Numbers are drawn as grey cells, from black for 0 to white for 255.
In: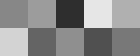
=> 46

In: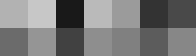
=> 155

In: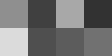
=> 64

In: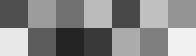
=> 72

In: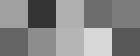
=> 175

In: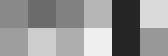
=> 182

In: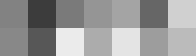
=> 164

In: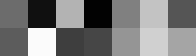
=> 128
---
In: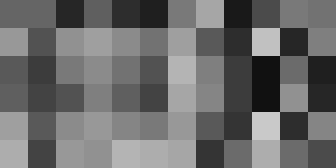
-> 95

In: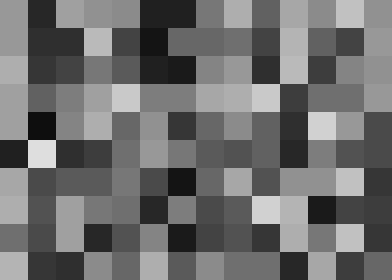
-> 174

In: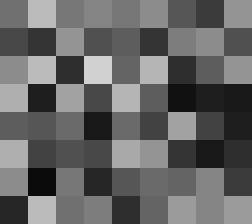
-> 175

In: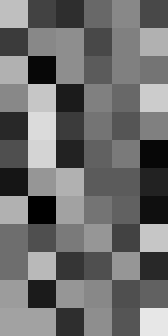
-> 110

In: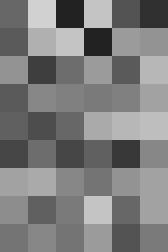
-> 162

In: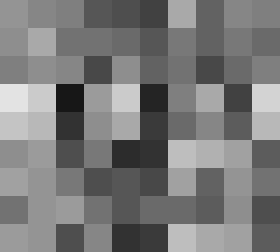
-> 161

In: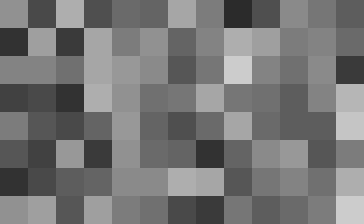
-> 86
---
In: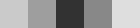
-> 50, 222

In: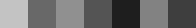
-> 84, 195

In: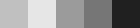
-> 155, 230

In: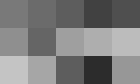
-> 159, 196

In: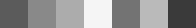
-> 245, 245

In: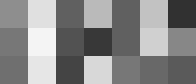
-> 56, 244

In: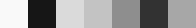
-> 195, 249

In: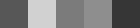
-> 123, 209
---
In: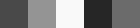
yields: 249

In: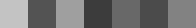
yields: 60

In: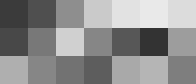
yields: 134

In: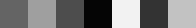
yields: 5

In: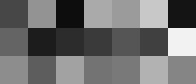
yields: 58

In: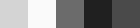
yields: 107

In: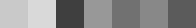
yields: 152

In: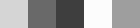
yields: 62

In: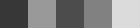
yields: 76
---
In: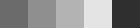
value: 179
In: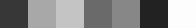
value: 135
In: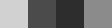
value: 75
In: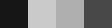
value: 202
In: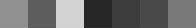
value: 60
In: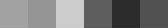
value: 94
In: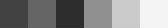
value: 144
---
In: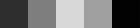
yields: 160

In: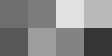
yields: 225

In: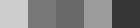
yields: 156

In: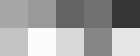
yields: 113

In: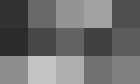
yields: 162

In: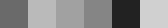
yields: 34
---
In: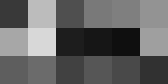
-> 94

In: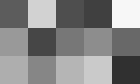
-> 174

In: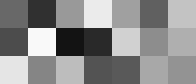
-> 229

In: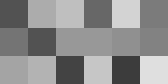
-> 164

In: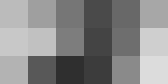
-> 179

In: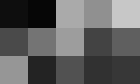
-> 150

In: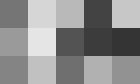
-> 132

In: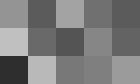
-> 46

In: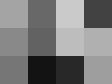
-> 118
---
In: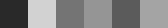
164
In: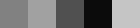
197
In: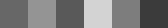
59
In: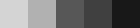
24
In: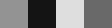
105
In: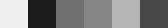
71
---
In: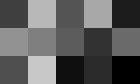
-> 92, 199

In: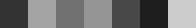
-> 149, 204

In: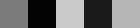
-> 202, 202

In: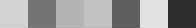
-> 194, 226

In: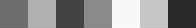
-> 137, 248

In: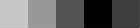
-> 84, 198
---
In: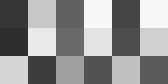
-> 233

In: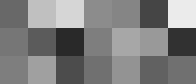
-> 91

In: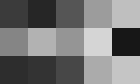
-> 178

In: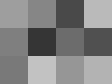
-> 53

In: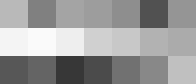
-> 250

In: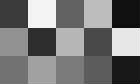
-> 45

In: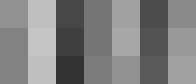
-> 197
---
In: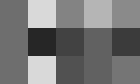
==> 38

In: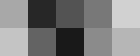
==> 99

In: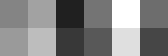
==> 189

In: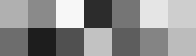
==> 29

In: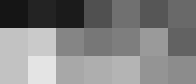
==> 202

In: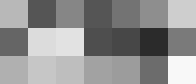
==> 220
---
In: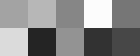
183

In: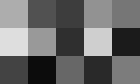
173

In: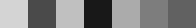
171

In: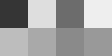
189

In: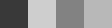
130

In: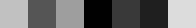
158

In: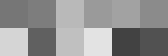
192

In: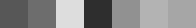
166
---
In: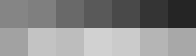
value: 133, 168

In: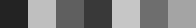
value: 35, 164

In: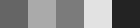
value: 101, 35

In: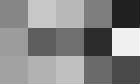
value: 134, 74

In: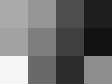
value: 170, 141

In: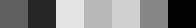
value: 96, 2
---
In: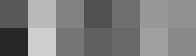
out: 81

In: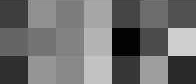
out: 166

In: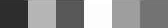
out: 254

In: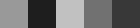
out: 113

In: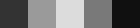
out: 121

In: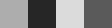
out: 90

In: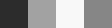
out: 134

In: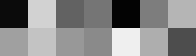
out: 117

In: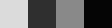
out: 5

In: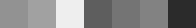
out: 94
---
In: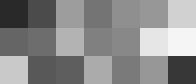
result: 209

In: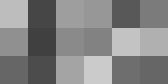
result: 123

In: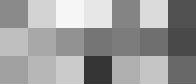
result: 80

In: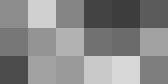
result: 91

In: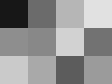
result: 225

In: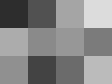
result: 220

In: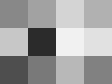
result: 177

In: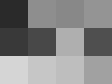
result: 148

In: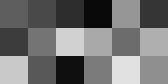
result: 53
